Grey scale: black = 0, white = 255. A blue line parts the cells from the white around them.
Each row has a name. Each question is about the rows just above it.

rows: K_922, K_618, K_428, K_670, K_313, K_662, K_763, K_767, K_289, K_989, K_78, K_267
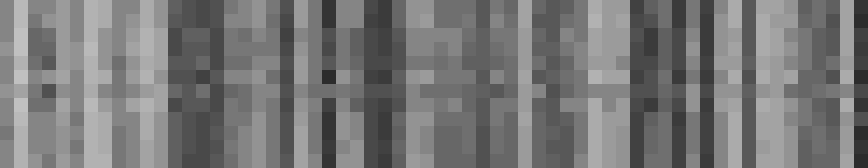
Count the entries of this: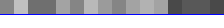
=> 16
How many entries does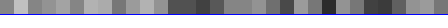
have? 32
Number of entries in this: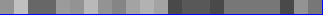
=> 23
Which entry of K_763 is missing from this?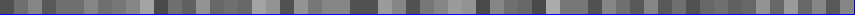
[141]
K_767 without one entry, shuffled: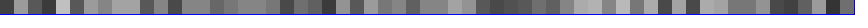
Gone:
[127]

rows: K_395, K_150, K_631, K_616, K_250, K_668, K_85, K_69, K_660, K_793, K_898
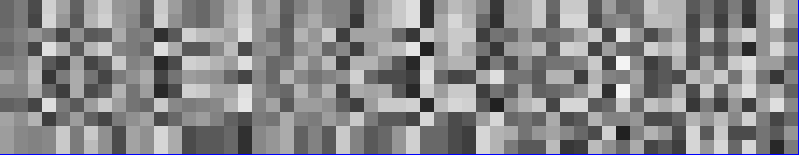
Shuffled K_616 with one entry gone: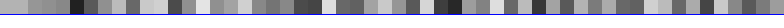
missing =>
[83]
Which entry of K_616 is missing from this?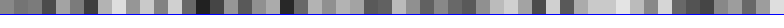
[55]
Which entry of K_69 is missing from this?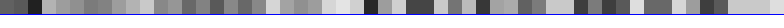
[194]
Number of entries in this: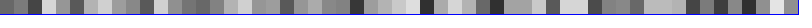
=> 57
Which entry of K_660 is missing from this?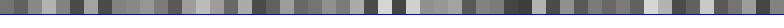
[110]
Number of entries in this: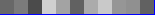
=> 11
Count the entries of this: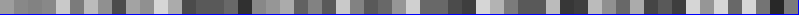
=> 57

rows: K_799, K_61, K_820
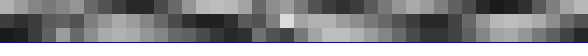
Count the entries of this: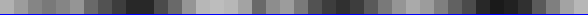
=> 42
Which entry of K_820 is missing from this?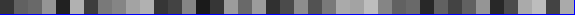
[113]

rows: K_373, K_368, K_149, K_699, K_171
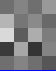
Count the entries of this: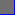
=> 1
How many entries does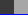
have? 2
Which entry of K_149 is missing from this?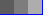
[217]
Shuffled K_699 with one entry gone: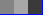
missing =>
[52]
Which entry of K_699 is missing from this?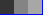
[58]
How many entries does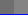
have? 2
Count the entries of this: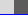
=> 2

